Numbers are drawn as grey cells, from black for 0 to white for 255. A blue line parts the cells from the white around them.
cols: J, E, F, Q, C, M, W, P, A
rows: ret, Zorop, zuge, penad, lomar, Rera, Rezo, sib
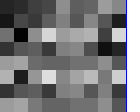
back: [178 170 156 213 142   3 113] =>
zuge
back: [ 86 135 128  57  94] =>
Rezo

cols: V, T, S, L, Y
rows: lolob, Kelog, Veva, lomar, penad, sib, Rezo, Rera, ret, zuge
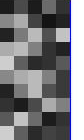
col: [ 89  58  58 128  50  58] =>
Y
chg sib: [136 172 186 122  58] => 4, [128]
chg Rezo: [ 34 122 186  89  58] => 4, [81]
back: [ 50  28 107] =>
ret
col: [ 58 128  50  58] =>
Y
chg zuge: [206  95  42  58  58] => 4, [66]
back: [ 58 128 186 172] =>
sib

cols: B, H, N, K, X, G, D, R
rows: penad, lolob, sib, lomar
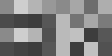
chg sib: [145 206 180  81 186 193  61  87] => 1, [138]
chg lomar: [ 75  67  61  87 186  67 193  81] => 6, [61]
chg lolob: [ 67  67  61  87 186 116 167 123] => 1, [75]
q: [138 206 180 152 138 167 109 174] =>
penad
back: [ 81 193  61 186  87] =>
lomar

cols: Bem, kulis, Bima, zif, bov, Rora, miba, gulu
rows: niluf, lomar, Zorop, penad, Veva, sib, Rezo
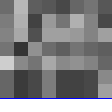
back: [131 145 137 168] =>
Veva
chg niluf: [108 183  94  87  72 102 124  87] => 7, [116]
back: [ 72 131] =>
lomar

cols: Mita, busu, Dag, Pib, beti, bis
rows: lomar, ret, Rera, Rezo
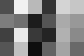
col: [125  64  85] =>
Mita
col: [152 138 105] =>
bis
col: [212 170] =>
beti
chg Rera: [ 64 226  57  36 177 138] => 2, [233]

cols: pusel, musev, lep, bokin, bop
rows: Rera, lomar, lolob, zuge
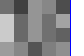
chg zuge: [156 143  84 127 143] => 2, [135]
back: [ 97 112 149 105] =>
lolob
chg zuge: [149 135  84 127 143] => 1, [156]

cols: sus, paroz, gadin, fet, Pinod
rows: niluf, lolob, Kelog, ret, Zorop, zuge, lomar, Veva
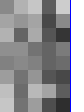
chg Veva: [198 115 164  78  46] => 3, [157]
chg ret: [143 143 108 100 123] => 3, [115]

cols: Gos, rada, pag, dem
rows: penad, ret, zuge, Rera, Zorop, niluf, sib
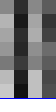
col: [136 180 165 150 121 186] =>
Gos
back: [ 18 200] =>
sib
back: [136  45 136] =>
penad

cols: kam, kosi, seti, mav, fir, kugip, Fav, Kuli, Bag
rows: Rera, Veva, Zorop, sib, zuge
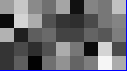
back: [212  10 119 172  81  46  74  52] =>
sib
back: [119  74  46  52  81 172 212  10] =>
Veva
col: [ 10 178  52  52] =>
kam
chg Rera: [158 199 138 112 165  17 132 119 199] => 9, [193]

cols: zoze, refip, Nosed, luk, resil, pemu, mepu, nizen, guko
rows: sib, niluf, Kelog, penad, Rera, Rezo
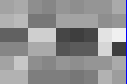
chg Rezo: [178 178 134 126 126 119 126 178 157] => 3, [126]
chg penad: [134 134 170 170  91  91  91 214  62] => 5, [84]
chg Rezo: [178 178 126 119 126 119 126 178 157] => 4, [126]
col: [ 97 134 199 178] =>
refip

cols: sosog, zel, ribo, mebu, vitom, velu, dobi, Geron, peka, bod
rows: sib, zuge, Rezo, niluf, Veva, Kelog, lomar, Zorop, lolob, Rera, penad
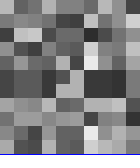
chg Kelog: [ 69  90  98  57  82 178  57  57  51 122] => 3, [90]
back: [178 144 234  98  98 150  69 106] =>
Rera
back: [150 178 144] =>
Rera
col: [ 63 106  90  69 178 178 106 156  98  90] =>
velu
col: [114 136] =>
sosog
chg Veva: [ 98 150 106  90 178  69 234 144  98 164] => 4, [98]

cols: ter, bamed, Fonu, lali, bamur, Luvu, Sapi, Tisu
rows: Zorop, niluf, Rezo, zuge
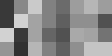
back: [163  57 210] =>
Rezo
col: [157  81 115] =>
Tisu
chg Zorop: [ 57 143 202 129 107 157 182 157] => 2, [136]
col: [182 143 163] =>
Sapi
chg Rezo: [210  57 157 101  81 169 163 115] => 3, [163]
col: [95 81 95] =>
bamur

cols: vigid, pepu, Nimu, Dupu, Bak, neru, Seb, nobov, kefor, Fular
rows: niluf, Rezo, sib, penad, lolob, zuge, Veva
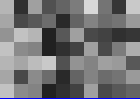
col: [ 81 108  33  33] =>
Dupu
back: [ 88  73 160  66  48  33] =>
Veva

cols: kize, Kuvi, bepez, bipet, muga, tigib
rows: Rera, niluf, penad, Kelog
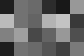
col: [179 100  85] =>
bipet
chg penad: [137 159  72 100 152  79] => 1, [129]
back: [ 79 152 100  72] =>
penad

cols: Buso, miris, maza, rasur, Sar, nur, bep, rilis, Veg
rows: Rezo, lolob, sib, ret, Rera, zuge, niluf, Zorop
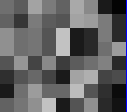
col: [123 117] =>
maza
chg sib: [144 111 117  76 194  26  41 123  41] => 4, [84]
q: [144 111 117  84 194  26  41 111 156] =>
ret
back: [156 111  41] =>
ret

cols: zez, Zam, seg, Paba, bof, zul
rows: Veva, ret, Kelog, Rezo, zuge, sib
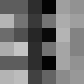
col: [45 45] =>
seg
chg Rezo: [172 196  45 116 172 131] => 5, [165]
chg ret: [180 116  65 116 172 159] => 3, [57]
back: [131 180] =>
Kelog
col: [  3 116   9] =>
Paba

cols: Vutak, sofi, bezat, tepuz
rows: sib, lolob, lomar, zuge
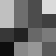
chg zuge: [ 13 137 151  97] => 4, [90]
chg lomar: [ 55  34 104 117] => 4, [123]
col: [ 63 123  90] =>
tepuz
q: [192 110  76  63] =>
lolob
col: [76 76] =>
bezat

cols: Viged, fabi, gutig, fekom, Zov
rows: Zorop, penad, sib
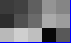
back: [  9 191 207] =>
sib
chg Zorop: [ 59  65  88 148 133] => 3, [95]
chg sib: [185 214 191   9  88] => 2, [207]

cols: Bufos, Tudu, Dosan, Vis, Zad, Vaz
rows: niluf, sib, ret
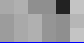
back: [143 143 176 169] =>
niluf
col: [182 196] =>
Vaz
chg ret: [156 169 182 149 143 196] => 3, [176]
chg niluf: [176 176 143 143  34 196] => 1, [169]
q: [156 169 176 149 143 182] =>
sib

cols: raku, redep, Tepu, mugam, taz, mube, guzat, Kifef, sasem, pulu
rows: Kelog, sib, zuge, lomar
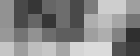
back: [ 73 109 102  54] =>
Kelog
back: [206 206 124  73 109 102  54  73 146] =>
Kelog
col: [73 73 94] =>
mube
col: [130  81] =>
sasem
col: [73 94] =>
mube
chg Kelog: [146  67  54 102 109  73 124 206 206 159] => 2, [73]
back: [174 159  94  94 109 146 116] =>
zuge

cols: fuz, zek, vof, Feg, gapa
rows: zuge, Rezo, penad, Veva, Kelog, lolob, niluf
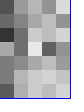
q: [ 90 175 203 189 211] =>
niluf
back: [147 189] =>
Rezo
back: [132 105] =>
Rezo
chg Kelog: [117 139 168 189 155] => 1, [124]
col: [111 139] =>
zek

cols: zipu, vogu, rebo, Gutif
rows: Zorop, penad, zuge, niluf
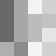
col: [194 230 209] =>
Gutif
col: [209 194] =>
Gutif
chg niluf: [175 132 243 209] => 2, [139]

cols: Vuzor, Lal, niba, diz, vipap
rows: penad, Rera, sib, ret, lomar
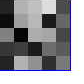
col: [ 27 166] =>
diz
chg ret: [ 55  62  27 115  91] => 4, [109]
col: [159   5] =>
Lal
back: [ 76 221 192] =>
penad
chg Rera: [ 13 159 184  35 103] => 4, [27]
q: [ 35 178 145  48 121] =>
lomar

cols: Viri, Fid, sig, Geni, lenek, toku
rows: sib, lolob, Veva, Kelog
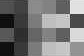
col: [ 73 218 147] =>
toku
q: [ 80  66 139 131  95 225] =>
sib
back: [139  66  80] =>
sib
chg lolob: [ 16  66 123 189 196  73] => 2, [58]
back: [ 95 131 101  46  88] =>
Veva

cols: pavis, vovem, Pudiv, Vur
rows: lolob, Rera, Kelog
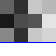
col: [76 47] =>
vovem
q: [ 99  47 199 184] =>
lolob

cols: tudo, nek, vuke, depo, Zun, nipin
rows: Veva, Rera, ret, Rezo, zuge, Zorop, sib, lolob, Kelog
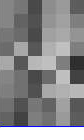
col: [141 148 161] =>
depo
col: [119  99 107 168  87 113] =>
nek
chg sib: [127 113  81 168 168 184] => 5, [176]
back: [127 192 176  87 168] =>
Rezo
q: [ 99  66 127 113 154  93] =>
Kelog
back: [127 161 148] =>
Rera
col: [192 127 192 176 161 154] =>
Zun

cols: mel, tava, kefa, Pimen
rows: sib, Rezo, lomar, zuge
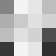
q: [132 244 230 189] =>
sib
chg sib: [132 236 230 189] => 2, [244]
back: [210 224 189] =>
lomar
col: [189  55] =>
mel
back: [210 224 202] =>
Rezo

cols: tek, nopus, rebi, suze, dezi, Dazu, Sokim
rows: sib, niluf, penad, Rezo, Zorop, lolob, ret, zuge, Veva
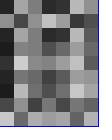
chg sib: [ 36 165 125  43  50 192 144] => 6, [185]
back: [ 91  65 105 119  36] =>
lolob
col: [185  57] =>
Dazu
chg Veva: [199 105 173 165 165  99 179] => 4, [157]
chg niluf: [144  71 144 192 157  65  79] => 6, [57]
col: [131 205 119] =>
nopus

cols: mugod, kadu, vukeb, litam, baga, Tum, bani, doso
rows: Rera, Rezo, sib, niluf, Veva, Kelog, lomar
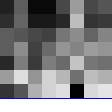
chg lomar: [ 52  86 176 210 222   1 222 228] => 7, [216]
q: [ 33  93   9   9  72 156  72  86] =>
Rera

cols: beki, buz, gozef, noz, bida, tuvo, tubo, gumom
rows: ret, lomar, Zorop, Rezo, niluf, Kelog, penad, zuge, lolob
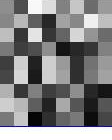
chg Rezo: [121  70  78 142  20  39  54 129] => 2, [62]
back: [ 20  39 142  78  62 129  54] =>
penad
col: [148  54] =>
tubo
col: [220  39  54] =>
noz
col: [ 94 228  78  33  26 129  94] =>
gozef

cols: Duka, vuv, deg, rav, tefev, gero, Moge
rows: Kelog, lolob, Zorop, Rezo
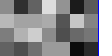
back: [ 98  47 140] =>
Kelog
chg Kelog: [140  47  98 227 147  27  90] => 4, [221]
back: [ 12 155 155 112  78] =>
Rezo
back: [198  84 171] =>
lolob
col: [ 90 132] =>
Moge

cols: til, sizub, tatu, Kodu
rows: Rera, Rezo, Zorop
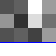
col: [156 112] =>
Kodu
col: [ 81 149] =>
til
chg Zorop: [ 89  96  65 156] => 1, [81]
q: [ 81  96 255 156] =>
Rera
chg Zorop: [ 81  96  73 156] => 3, [65]
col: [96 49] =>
sizub
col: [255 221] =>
tatu

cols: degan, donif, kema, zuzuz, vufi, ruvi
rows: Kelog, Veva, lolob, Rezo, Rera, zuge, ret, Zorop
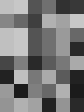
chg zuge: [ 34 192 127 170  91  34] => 3, [120]
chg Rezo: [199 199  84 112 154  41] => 1, [192]

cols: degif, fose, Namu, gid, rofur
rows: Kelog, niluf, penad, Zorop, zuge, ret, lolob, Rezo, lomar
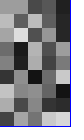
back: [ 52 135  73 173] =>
Rezo
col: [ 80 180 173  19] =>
Namu

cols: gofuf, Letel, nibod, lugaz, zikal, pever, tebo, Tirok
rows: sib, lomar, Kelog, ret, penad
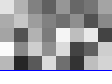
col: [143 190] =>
pever
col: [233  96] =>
tebo
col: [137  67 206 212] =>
Tirok
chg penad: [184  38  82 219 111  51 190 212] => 3, [89]

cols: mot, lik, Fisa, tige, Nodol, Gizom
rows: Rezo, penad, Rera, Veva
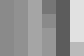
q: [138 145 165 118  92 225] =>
Rezo
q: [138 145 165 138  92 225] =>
penad
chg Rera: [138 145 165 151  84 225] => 5, [92]

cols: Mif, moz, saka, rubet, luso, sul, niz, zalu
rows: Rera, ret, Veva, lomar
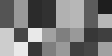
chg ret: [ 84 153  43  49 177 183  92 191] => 8, [183]
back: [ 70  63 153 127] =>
lomar
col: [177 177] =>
luso
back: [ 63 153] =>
lomar
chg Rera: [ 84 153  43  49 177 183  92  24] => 8, [30]
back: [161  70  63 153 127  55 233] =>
lomar

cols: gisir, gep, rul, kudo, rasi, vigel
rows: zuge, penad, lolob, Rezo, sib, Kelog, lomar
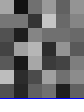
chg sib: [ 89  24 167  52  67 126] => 4, [59]
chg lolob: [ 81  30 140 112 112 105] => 3, [133]

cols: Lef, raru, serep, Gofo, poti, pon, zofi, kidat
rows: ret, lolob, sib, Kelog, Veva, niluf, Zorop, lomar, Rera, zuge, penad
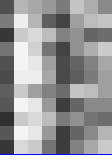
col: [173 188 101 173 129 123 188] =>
zofi
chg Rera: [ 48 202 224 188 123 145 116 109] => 3, [217]
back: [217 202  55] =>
sib
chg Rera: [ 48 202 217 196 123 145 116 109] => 4, [188]
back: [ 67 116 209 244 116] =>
Kelog
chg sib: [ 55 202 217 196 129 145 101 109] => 4, [188]

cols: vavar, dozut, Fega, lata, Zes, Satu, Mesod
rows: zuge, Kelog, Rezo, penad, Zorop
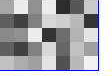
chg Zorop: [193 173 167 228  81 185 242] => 3, [160]
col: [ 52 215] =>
lata
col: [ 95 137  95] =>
vavar
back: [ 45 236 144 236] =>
zuge
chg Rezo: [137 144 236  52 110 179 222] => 7, [228]
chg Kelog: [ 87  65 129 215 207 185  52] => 1, [95]
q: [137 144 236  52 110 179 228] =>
Rezo

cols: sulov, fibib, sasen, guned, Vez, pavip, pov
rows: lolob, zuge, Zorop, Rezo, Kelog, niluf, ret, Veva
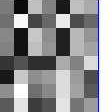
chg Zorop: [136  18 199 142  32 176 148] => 6, [184]
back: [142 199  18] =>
Zorop
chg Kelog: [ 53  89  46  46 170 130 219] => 2, [82]
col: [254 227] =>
fibib
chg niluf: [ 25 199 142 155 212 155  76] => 5, [219]

